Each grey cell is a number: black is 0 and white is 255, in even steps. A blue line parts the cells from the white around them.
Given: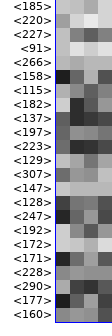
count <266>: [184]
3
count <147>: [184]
3
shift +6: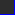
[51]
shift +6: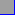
[165]

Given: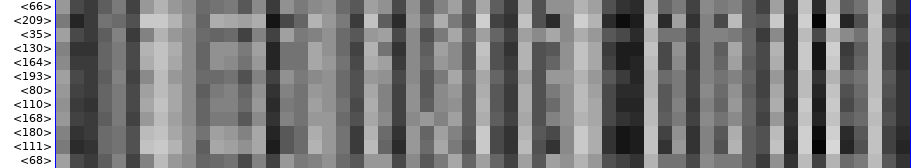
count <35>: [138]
6
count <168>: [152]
6
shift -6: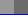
[146 101]

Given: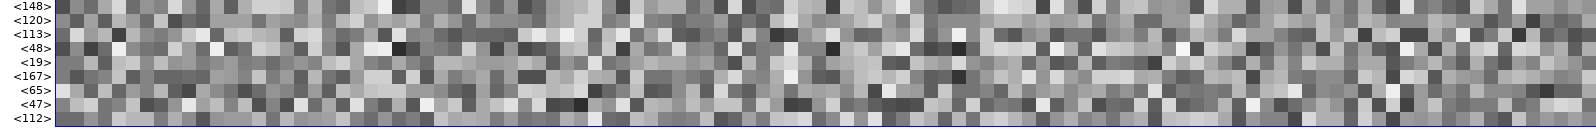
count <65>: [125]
4
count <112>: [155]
10
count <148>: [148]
9
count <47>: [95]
10
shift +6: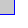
[207]
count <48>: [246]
1

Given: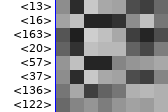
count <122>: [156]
1
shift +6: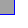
[168]

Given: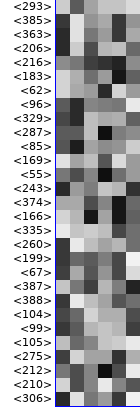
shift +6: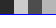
[ 48 210  83 188]
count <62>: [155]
2
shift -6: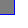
[119]
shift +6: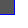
[91]
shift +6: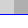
[217 181]
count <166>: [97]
1
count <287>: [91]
2

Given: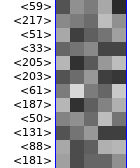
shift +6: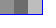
[150 114 195]
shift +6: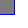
[130]

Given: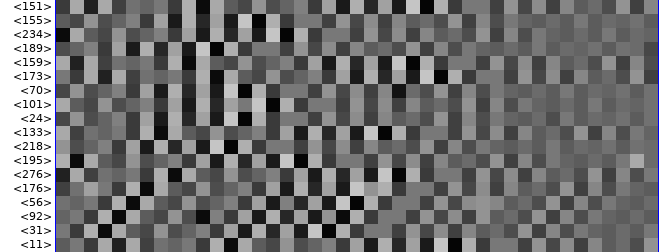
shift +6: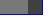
[126 126  70]
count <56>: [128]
2
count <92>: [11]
3
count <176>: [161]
3

